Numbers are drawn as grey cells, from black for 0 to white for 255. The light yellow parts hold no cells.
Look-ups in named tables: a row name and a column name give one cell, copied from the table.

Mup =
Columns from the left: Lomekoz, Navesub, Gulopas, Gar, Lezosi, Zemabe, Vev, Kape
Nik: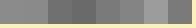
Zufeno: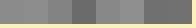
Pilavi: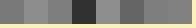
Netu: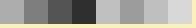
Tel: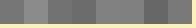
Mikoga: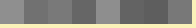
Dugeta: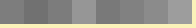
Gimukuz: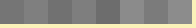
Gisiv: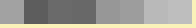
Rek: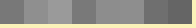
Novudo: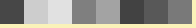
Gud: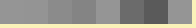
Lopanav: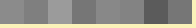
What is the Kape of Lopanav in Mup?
118
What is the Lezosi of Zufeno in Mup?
136
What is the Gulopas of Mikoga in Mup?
121
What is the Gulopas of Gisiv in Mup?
106
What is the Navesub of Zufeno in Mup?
140
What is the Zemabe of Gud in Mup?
107
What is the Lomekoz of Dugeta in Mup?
125
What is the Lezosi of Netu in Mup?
192
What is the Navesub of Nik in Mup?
138
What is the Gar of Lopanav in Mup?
118
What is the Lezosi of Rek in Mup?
141
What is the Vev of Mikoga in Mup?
94
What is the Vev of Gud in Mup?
90
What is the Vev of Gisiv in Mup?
185

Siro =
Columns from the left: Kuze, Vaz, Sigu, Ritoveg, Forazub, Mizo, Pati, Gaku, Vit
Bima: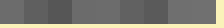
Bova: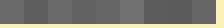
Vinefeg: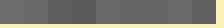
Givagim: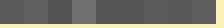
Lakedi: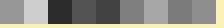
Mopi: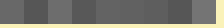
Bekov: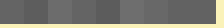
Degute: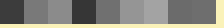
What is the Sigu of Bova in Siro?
105
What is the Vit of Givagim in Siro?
94
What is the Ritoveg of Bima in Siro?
107
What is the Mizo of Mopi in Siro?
97
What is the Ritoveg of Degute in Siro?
54
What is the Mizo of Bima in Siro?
97
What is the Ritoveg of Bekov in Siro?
100
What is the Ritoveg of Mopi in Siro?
88
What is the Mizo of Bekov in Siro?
110
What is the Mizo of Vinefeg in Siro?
100
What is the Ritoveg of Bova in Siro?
98
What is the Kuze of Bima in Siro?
108
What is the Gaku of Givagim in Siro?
88
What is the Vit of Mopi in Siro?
116
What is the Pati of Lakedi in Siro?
166
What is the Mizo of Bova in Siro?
113
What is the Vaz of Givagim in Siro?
96
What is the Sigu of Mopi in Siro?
109

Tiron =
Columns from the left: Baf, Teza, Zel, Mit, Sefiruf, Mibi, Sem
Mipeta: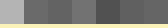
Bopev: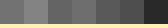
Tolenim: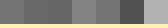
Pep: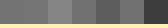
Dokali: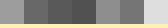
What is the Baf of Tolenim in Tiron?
116
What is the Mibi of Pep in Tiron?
113
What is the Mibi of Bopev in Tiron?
78
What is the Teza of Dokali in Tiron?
104
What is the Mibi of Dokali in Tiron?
117
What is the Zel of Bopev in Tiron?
100
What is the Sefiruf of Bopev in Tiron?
89
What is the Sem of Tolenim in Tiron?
178
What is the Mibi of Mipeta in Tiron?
96
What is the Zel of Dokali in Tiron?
89
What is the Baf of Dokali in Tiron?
157
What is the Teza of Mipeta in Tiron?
106
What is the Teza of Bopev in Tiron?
131
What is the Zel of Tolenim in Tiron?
102

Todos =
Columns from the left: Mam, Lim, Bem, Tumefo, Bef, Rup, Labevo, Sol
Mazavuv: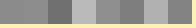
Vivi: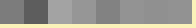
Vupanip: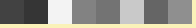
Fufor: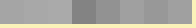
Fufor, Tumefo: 131
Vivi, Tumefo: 150
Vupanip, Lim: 53
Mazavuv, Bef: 143
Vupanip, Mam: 66
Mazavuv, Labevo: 177
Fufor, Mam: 165
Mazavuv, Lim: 141
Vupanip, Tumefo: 130
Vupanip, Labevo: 101
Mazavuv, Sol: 131
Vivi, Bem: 163
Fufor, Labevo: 152
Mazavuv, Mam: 139
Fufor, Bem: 170

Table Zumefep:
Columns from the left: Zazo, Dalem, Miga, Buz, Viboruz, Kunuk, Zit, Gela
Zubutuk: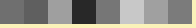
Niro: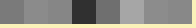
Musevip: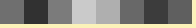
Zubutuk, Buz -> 40
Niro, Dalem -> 139
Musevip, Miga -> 122
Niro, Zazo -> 122
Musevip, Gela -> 94
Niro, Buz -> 48
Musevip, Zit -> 59
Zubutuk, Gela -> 123
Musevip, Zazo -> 110
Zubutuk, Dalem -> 95
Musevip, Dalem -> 49
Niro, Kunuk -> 166
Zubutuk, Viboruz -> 118
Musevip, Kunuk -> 104
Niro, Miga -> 134

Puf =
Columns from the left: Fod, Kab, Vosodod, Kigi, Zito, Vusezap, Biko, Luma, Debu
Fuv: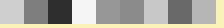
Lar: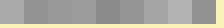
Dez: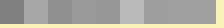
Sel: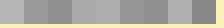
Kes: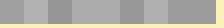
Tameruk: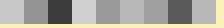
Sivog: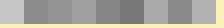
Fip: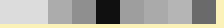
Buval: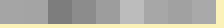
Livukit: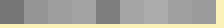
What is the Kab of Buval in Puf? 164
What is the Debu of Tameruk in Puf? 184
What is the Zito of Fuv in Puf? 151
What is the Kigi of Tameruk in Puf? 207
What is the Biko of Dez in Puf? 158
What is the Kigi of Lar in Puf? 156
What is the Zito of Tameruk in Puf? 154
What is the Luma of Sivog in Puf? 138
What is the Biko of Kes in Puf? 175
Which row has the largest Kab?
Fip

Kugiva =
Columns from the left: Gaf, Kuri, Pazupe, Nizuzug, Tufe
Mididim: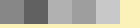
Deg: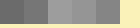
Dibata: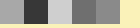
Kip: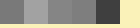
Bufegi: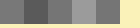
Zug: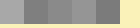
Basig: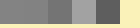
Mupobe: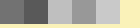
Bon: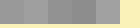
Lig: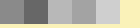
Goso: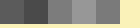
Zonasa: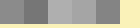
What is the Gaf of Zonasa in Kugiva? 139
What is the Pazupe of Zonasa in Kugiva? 175
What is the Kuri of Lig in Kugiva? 103
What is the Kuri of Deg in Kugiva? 118
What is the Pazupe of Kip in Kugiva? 133
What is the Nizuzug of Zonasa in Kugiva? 165
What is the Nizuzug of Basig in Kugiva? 162
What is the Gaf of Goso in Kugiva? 91
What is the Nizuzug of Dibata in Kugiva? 111
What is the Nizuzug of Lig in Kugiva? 163
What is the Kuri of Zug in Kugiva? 127
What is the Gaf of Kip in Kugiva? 121
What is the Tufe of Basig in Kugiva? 94
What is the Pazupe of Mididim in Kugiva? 177
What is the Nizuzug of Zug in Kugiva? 149
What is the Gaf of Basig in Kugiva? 131
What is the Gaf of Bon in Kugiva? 153

